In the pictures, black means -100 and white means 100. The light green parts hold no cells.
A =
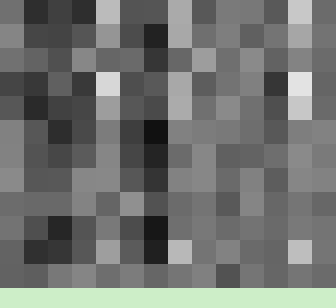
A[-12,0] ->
-12
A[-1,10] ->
-8
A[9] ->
[-10, -38, -70, -34, -5, -40, -82, -13, -6, -16, -10, -17, -5, -9]
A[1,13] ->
-10
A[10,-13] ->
-62
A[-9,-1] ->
-21
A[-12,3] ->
-64
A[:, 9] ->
[-4, -1, -13, -10, 8, -5, -25, -17, -30, -16, 2, -36]
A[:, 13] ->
[-16, -10, -16, -21, -17, 2, -4, 2, -19, -9, -8, -16]
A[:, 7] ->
[33, 32, -19, 32, 34, 1, -16, 2, -16, -13, 44, -8]
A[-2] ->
[-22, -62, -58, -32, 24, -29, -75, 44, -9, 2, -17, -21, 49, -8]
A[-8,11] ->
-38
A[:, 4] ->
[47, 17, -20, 69, 23, -3, 5, 7, -21, -5, 24, -14]
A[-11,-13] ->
-45
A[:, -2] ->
[57, 30, 3, 78, 56, -1, 8, 5, -8, -5, 49, -8]
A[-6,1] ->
-35
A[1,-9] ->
-40
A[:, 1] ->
[-64, -45, -22, -56, -67, -32, -35, -32, -18, -38, -62, -26]
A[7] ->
[8, -32, -31, 6, 7, -32, -59, 2, 6, -17, 1, -27, 5, 2]
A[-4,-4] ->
4
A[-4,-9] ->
13
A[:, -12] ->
[-50, -47, -37, -25, -49, -65, -44, -31, -18, -70, -58, -6]
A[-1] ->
[-23, -26, -6, 4, -14, -3, -20, -8, 0, -36, -8, -20, -8, -16]
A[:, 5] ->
[-34, -40, -17, -39, -32, -51, -45, -32, 13, -40, -29, -3]
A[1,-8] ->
-73
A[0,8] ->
-31
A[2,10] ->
8
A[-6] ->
[2, -35, -44, -29, 5, -45, -72, -16, 6, -25, -22, -14, 8, -4]
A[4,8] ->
-12

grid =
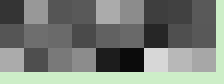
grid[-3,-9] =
-59
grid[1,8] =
-31
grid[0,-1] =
-30
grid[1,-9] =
-33
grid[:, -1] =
[-30, -31, 31]
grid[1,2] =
-17
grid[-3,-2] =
-49
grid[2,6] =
69

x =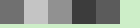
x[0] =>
-12
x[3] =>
-53
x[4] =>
-29
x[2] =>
14

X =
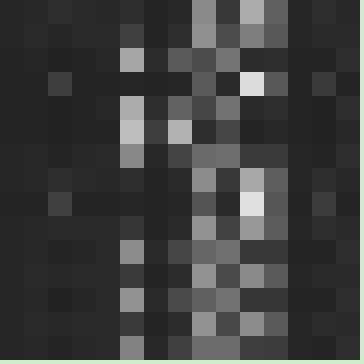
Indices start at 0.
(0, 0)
-70
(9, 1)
-69
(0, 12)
-70
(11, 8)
13
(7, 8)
10
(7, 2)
-64
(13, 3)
-68
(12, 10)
-58
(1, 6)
-71
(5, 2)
-73
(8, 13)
-53
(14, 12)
-70
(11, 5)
-54
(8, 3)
-71
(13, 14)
-67
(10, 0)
-70
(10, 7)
-45
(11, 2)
-69
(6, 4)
-67
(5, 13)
-73
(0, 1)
-69
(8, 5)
-70
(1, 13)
-68
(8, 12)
-72
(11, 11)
-29
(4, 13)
-73
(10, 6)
-68
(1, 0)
-70
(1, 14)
-67
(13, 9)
-44
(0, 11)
-25
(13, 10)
9
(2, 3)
-71
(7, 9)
-55
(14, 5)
1
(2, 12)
-71
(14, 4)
-67
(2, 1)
-70
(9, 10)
18

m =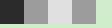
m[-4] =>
-66
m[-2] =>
75

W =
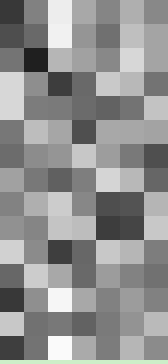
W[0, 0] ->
-56
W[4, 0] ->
69
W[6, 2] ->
17
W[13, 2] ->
-6
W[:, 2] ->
[86, 89, 43, -52, -4, 30, 17, -25, 60, 54, -51, 32, 93, -6, 96]
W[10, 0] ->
64
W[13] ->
[57, -11, -6, -23, -4, 15, 46]
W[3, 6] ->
-10
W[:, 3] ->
[32, 17, 26, -18, -16, -38, 56, -1, 6, 48, -19, -18, 32, -23, 33]
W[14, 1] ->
-10
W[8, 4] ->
-39
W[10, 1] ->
9
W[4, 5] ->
-10
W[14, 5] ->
43
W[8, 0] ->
2
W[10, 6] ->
-2
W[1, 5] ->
50
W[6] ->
[-15, 10, 17, 56, 23, -5, -38]
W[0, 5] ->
37
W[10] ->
[64, 9, -51, -19, 57, 43, -2]
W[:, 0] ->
[-56, -39, -9, 69, 69, -7, -15, 26, 2, 14, 64, -19, -56, 57, -51]
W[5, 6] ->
28
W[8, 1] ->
37
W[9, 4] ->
-52
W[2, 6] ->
29
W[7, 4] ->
67
